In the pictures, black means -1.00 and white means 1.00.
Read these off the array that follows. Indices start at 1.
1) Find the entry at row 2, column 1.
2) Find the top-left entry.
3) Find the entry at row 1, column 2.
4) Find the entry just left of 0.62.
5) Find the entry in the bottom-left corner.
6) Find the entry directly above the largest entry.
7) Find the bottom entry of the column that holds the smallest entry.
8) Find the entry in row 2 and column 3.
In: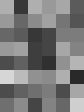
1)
0.20
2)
0.37
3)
-0.57
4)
-0.19
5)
-0.13
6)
-0.40
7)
0.62
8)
0.09
